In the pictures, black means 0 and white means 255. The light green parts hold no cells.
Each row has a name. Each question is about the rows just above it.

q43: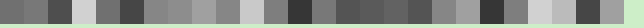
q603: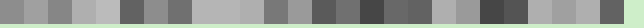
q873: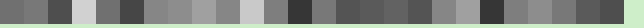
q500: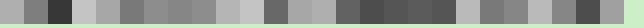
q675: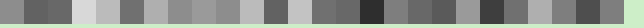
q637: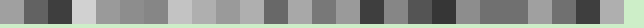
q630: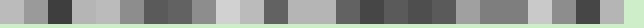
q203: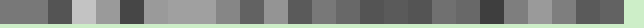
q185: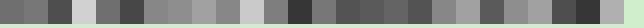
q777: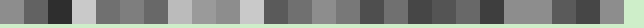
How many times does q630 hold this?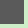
3
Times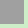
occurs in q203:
2
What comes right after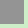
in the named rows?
[90]
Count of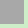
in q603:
0

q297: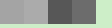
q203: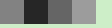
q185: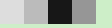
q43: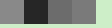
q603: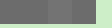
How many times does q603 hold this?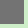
1
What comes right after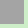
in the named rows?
[171]
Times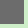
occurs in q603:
3
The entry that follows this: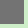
[108]
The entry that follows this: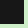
[150]
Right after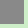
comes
[38]

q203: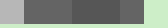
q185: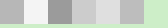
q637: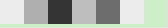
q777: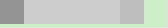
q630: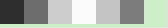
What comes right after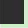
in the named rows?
[108]
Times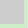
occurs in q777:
4
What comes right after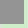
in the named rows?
[204]
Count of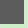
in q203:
0
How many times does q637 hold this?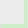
2
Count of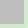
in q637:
1

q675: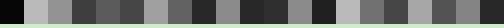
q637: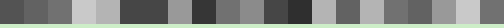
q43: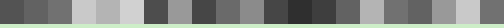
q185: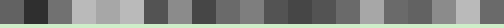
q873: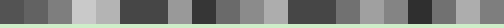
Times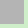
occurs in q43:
2
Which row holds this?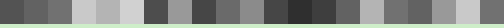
q43
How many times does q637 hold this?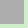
0
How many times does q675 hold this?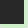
3
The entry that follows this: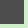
[153]

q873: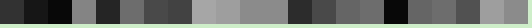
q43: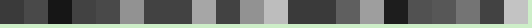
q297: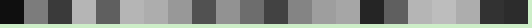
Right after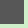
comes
[116]
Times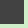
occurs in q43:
5
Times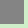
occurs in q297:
1

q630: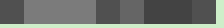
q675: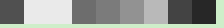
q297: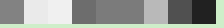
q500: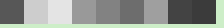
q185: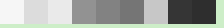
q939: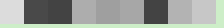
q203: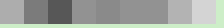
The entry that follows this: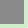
[146]
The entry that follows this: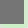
[199]
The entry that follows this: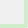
[109]
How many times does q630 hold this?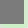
3
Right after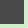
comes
[67]

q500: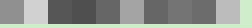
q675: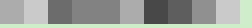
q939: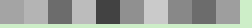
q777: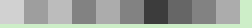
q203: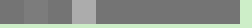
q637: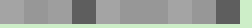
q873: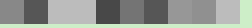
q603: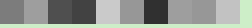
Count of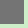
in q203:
8
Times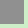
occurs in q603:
0
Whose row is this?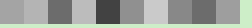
q939
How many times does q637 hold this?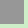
4
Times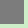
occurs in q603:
1
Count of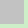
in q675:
0
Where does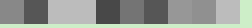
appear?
q873

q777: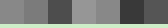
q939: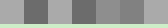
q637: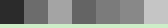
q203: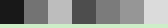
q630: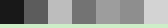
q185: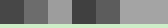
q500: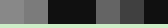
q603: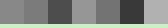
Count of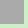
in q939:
3
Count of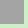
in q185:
2
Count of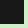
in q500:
0

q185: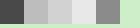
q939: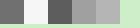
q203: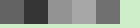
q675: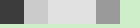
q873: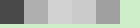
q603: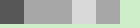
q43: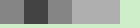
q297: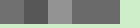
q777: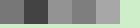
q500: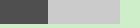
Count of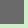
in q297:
2
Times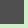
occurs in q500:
2
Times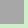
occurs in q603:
3
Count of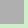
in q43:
2

